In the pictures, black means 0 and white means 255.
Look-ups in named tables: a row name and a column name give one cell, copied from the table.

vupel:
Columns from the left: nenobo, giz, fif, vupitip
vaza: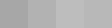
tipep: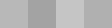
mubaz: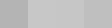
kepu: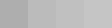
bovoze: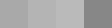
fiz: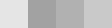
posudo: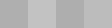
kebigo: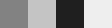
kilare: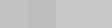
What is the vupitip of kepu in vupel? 197
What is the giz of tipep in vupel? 163
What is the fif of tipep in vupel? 197
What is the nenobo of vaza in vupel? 167
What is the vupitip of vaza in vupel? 184
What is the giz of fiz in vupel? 162
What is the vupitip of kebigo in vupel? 238
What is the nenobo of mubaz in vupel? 180
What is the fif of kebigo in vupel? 31
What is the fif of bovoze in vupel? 186
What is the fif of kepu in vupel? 192
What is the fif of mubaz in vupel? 198
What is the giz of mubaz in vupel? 199
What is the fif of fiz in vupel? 177
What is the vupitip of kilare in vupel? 201
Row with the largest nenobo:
fiz

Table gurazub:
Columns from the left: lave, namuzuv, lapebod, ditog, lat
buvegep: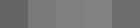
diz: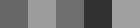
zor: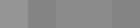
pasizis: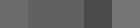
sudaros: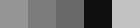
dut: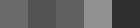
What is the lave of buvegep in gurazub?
101
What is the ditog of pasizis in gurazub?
74
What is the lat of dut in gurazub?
48
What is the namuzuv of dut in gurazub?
83
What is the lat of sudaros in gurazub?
194
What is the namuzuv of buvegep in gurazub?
121
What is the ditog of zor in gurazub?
138
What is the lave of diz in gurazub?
103
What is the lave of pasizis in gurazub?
107
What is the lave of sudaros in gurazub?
150
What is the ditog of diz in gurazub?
50
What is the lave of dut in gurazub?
106
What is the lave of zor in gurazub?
150
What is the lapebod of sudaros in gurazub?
104
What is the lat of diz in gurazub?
159
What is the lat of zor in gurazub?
132
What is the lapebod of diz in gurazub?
110
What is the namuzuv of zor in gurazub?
133
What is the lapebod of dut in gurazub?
96
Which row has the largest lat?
sudaros

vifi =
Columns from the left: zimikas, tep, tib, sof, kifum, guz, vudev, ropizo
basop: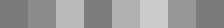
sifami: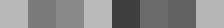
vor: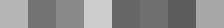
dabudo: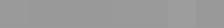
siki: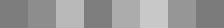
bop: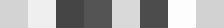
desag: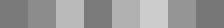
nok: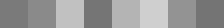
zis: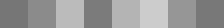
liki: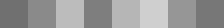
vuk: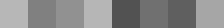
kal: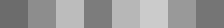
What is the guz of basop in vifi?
203
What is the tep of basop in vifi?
140
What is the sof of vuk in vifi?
182
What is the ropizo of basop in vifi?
123
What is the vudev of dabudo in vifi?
157
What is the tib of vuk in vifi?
145
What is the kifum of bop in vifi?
217
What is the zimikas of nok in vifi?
122
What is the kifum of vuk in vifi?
82
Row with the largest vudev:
bop

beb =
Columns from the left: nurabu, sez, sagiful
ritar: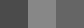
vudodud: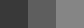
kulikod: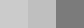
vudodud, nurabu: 57
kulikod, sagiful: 123
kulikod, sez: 191
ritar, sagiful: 101
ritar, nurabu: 75
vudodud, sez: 94
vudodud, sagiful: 133
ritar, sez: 135
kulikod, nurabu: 203
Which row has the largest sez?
kulikod

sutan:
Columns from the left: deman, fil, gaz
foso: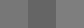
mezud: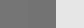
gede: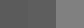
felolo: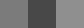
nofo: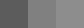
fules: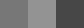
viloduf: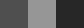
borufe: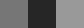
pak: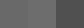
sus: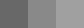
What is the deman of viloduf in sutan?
79
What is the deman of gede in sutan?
91
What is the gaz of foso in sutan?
126
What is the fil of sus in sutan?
137
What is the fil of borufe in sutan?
38
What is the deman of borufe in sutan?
118
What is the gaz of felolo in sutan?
143
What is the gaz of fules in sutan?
71
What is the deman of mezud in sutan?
117
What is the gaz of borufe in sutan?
153
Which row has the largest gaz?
mezud

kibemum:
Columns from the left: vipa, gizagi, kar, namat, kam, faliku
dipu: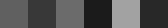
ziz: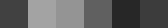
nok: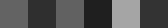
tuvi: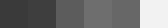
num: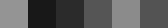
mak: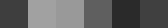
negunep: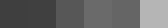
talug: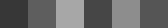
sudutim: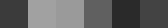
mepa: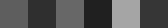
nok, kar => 97
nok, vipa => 99
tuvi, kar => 92
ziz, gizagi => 163
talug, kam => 141
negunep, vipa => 63
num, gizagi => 24
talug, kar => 167
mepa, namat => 32
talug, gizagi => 94
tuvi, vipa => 58
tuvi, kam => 103
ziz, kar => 148
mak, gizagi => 161
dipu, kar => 107
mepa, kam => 165
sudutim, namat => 96
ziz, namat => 96
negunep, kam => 101
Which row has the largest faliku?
tuvi

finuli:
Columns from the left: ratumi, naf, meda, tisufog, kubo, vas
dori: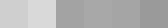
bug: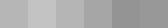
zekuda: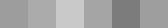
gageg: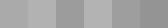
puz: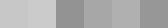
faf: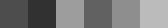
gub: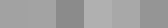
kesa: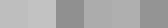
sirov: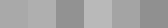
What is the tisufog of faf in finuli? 97
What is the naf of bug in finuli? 195
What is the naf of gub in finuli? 163
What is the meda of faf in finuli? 157
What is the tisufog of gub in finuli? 176
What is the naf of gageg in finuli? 178
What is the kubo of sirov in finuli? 164
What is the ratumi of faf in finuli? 77
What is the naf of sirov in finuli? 175
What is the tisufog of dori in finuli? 168
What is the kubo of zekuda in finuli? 124

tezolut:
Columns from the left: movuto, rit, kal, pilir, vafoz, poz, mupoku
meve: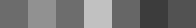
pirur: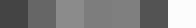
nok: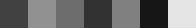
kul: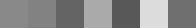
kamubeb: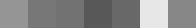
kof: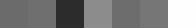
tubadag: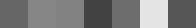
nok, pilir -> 50
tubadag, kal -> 130
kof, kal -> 44
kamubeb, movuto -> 149
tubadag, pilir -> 66
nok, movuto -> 65
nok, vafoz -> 128
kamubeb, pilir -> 88
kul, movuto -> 137
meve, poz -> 60
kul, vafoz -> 88
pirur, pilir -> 125
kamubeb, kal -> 114
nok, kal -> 109
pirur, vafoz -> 127
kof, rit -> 111
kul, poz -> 220
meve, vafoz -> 102
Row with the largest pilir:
meve

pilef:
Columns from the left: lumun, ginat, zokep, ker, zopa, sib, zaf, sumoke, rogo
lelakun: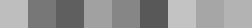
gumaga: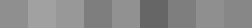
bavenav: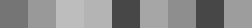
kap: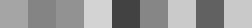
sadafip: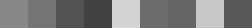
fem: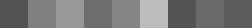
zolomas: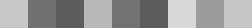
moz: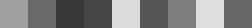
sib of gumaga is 102
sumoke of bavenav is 71
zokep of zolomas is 93
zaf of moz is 125
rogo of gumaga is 135
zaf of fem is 84
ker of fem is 109
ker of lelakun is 161
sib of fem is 188
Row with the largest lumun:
zolomas

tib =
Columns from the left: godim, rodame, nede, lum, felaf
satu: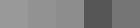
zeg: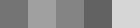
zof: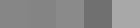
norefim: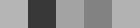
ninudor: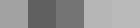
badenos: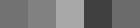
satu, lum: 86
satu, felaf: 117
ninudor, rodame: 96
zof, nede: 138
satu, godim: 153
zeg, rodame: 160
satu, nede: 141
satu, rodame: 146
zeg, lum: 98
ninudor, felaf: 186
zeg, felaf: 214
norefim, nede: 163

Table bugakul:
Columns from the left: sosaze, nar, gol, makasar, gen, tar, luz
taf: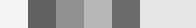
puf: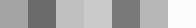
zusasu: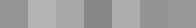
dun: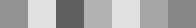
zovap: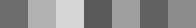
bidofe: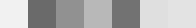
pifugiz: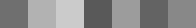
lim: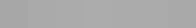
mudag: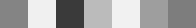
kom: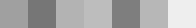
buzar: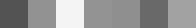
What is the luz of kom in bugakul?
238
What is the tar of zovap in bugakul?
98
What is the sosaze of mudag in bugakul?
132
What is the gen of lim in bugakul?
171
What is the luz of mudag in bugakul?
125
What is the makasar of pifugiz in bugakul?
89
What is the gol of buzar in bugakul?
244
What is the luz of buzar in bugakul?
162

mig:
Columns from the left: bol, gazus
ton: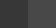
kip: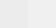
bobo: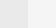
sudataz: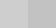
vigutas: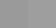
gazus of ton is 72
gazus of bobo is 245
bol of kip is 236
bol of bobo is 234
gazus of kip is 240
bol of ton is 55
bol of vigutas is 154
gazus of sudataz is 194
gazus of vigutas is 158
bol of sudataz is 206

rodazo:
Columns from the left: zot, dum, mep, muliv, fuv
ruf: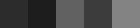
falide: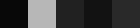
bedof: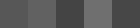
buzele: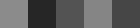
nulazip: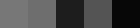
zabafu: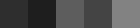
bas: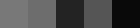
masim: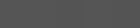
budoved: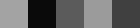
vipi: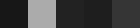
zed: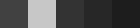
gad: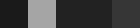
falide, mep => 33
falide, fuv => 41
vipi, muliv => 30
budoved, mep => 91
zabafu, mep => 93
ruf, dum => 29
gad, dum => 165
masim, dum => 85

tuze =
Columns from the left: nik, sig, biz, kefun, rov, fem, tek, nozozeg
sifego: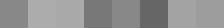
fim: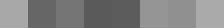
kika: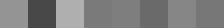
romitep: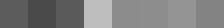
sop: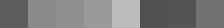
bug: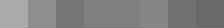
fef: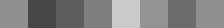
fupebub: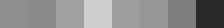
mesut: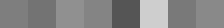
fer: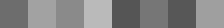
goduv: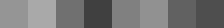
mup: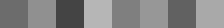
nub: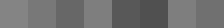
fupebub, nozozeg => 40
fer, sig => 162
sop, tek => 84
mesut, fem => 206
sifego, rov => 136
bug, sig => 142
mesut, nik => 126
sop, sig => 138
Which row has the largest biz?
kika

